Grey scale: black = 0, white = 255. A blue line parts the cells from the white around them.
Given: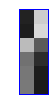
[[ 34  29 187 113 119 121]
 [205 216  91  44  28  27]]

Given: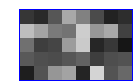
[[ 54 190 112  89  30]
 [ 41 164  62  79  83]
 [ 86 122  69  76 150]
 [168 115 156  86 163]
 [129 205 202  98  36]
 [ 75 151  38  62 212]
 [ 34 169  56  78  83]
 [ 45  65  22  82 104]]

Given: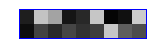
[[ 30  13]
 [195  66]
 [163  41]
 [ 21  69]
 [ 40  49]
 [198  61]
 [  4 199]
 [ 16  94]
 [203  76]]

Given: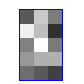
[[ 89 239 129 152 110]
 [202 190 253 175  89]
 [124  48 122 176  65]]

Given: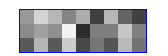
[[152 139  89]
 [212 159 181]
 [183 143  89]
 [132 242 204]
 [172  45  72]
 [ 64 127 118]
 [183 127  85]
 [100 198 185]
 [ 65 128 115]]

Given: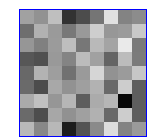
[[161 110 150  87 104 106 170 106 185]
 [146 177 128  80 179  76 192  77 136]
 [191 154 155 153 158 168 150 167 184]
 [ 50 120 190 132 113 146 182 145  29]
 [ 76 153 119 187 154 159  93 160  83]
 [117 206 185 161 214 178 171 177 138]
 [225 151 164 100 146 105 182 104 221]
 [131 155 234 188 155 205   8 205 131]
 [140 201 122 123 199  94  94  94 154]]

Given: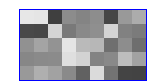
[[231  73 145 135 153]
 [229  71 164 138 175]
 [ 63 213 147 139 162]
 [140 121 229 223 138]
 [132 137 186 211  97]
 [141 143 183 131 219]
 [ 70 212 111 137 115]
 [153 129 141 189  68]
 [172 123 110 162  67]]

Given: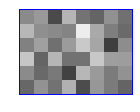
[[138 183 129 198 139 103]
 [153 143 160 101 105 146]
 [ 74 138 112 182 121 114]
 [181 132 155 114  66 177]
 [115 237 201 114 183  76]
 [100 169 166 200 154 151]
 [145 126  62 158 123 123]
 [112 106 141 157 146 100]]
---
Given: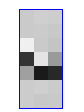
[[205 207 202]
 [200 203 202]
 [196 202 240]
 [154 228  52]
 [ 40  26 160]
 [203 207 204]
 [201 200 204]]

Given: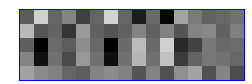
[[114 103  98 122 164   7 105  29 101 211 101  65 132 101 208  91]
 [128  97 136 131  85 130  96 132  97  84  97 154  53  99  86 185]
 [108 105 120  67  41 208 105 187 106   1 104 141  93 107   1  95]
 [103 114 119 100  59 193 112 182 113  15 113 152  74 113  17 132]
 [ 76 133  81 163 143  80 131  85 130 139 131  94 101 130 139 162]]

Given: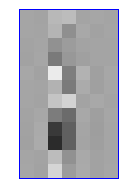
[[164 166 164 188 184 163 165]
 [165 162 168 143 180 164 165]
 [164 164 163 156 145 165 163]
 [164 164 160 152 122 166 162]
 [167 160 178 126 235 162 167]
 [166 160 171 122 178 164 165]
 [164 168 163 211 196 163 165]
 [166 159 168 107 124 167 163]
 [165 158 165  96  57 170 162]
 [165 159 164  96  43 171 161]
 [165 162 169 145 188 163 165]
 [166 162 170 156 213 162 166]]

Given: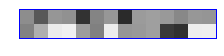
[[149 151 136 153 159 155  42 151 132  50 145 150  88 141]
 [239 238  48  57 159 153 150 237 128 157 241 236 175 130]]

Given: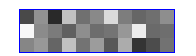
[[142 111 102 125 218 137 112 193  41 146  73]
 [110 106 237 151 116 109 142  96 123 139 248]
 [114  76  52 172  88 156 115 193 101 152 134]]

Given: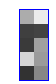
[[235 172]
 [ 67  63]
 [160  58]
 [155 213]
 [135  50]]
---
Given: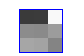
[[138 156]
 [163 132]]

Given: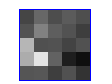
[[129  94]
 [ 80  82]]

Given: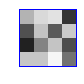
[[195  90]
 [131 196]]

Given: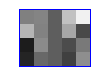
[[130  94]
 [139  94]]

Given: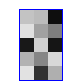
[[161 126]
 [208  21]]

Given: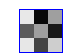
[[159  24]
 [ 68 206]]
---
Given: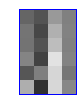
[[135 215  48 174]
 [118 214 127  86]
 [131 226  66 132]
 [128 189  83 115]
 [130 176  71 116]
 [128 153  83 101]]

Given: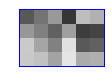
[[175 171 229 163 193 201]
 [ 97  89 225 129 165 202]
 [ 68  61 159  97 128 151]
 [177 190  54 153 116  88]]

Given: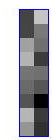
[[ 49 149]
 [ 59 181]
 [  2  84]
 [ 86 106]
 [112 116]
 [ 60 179]
 [112 161]
 [121  69]
 [196  68]]

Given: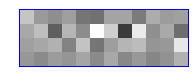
[[177 146 134 152 136 168 138 165 149 156 139 151]
 [231 152 149 188 181 158 117 195 131 177 167 160]
 [110 169 143 234  59 207 253 140 182  95 190 168]
 [160 156 172 123 164 164 113 117 159 142 154 197]]

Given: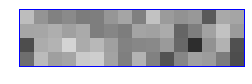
[[ 77 124 156 161 134  82 129 179 127 163 206 202 165 159 187 110]
 [ 80 178 146  45 104 154 137 135 130 160 184 171 212 179 172  77]
 [155 194 162 126 101 171 161 164 125 134 126 170 160 174 166 165]
 [165 169  89 152 146 155 194 128 165 150 126 124 138 129 148 189]]

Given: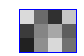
[[113 217 143  33]
 [ 94 167 133  59]
 [198  48 107 218]]

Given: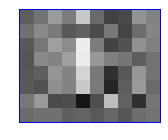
[[115 109  86 103  89 100  95 112 112 107]
 [117  48  98 190  78  22  77  74 153 119]
 [106 153  93  37 121 201 131 143  82  88]
 [115 150  87  47 120 212 131 149  95  87]
 [114  93 118 127 152 236 159 131 137  85]
 [128 145  82  67 124 237 140 159 119  88]
 [133 108  68 120  75  97  88 122 137 112]
 [130 147  72  66 106 200 124 155 115  94]]
